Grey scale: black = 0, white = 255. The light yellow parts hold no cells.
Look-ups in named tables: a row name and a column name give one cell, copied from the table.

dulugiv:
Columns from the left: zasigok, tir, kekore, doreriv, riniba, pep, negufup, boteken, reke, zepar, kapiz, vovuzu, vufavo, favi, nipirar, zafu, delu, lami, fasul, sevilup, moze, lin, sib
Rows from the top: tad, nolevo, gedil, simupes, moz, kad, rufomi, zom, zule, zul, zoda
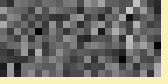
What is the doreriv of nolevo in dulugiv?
98
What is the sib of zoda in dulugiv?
171
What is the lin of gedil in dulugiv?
108
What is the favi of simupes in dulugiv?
129
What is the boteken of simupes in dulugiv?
144
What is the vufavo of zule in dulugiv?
137
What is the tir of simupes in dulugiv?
108
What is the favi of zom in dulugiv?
75
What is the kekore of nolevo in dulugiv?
105
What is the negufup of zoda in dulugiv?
133
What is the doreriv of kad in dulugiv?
131
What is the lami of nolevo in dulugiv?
82
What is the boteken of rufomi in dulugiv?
99
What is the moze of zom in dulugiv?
80
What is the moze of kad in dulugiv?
128
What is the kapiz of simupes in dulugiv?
114

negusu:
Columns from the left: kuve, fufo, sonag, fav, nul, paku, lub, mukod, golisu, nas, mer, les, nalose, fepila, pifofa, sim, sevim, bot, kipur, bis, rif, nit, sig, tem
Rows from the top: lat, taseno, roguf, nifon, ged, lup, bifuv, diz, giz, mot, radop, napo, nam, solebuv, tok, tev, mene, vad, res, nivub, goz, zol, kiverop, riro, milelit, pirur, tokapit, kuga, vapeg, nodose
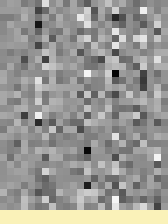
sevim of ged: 229
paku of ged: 99
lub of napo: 118
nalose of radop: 246
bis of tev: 92
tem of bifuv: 140
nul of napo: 157
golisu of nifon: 163
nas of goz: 141
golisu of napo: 119
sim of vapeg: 129
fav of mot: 115
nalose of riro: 175
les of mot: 144
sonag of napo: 146
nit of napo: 147
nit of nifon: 134
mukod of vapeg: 103
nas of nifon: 150
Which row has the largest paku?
mene

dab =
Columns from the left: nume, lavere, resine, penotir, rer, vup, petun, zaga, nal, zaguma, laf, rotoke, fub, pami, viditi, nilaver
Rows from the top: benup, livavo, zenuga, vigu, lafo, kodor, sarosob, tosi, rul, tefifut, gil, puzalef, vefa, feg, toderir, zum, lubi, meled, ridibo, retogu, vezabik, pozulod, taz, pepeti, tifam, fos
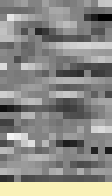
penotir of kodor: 147
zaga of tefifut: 131
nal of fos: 89
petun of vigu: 121
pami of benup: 131
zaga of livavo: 167
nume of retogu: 131
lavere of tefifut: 131
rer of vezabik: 224
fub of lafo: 131
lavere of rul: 131
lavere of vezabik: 97
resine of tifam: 167
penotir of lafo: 79

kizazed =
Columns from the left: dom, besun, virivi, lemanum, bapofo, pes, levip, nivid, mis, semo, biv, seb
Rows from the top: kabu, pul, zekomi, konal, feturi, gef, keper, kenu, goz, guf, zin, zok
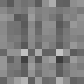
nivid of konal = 144
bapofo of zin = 146
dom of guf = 150
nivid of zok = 111
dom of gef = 142
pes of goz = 85
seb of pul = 121
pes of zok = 154
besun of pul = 121
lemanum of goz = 66
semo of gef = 123
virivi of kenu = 147
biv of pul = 132
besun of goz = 97
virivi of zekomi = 89
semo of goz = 96
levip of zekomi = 134
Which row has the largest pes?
kenu

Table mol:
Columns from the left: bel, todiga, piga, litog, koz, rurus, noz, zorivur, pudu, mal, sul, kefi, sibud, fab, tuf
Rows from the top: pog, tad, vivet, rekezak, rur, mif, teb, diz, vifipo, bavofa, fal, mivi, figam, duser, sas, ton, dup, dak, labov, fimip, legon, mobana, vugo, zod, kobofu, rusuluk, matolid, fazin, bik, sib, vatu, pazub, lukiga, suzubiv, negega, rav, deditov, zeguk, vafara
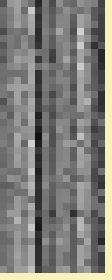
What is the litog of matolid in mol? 145
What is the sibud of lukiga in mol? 151
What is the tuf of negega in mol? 40
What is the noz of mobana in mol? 116
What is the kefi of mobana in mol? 166
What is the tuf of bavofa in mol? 47
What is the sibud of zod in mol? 144
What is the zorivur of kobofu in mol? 93
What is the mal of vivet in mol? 133
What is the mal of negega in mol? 137
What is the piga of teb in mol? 112
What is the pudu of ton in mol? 123
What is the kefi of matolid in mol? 168
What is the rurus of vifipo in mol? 56
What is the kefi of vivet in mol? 161
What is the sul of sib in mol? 99
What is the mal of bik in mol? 132
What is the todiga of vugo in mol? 119
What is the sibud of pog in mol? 134

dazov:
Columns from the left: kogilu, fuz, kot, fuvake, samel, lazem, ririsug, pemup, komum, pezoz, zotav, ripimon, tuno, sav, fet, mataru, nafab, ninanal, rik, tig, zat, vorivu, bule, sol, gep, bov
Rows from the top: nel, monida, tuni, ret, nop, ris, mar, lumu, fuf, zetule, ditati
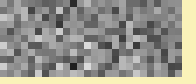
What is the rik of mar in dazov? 184
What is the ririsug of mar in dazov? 129
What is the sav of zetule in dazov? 170
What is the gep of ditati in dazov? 87
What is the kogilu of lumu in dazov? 160
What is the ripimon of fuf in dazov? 80
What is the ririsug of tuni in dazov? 73
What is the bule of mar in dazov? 89
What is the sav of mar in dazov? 170
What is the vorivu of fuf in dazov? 87
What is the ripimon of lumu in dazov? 130
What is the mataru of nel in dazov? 131
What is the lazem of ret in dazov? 131
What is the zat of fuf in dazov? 130
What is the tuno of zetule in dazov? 219
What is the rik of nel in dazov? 107

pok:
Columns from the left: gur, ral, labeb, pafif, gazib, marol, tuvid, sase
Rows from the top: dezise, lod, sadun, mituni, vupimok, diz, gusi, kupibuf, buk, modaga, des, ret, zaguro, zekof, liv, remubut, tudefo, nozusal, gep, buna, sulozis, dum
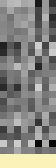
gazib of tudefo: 157
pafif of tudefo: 137
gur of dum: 123
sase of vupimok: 98
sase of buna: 158
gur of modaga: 133
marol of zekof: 159
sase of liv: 162
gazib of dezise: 173
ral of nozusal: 146
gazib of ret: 111
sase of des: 128

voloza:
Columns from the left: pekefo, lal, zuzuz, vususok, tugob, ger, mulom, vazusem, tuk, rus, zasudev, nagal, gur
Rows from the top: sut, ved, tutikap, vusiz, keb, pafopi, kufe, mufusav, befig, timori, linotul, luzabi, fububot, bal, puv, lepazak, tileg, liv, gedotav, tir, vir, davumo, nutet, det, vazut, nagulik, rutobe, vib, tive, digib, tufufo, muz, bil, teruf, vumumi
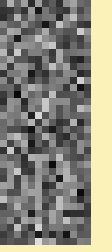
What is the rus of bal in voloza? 80
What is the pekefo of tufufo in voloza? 98
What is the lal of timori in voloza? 59
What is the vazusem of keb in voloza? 90
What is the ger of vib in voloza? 160
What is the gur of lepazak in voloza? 158
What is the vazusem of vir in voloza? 146
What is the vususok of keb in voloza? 72
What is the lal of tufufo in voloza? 99
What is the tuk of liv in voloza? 51
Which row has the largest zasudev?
tutikap

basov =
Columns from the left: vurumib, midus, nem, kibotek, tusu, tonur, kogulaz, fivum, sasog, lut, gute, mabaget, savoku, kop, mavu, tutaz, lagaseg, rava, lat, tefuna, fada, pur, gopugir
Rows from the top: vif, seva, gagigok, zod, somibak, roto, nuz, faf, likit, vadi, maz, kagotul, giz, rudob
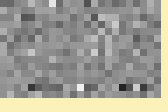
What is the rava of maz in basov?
147
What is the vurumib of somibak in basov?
174
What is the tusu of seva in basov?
135
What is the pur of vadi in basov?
152
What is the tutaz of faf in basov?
184
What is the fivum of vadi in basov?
124
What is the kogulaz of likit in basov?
138
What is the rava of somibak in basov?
121
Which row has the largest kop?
faf

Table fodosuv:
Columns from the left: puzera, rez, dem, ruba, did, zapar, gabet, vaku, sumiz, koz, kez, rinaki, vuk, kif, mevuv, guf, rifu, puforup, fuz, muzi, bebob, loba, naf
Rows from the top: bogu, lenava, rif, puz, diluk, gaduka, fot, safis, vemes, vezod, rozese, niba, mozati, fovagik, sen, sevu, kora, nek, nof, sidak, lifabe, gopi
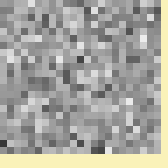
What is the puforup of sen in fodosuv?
185
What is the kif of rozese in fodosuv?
219
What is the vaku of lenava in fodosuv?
146
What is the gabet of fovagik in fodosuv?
146
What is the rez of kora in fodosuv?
124
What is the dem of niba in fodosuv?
164
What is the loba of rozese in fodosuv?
114
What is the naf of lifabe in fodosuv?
179
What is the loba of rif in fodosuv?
218
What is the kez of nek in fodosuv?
156
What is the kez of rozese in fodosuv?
156
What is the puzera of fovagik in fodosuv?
153
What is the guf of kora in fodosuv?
177
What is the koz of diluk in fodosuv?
136
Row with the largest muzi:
nof

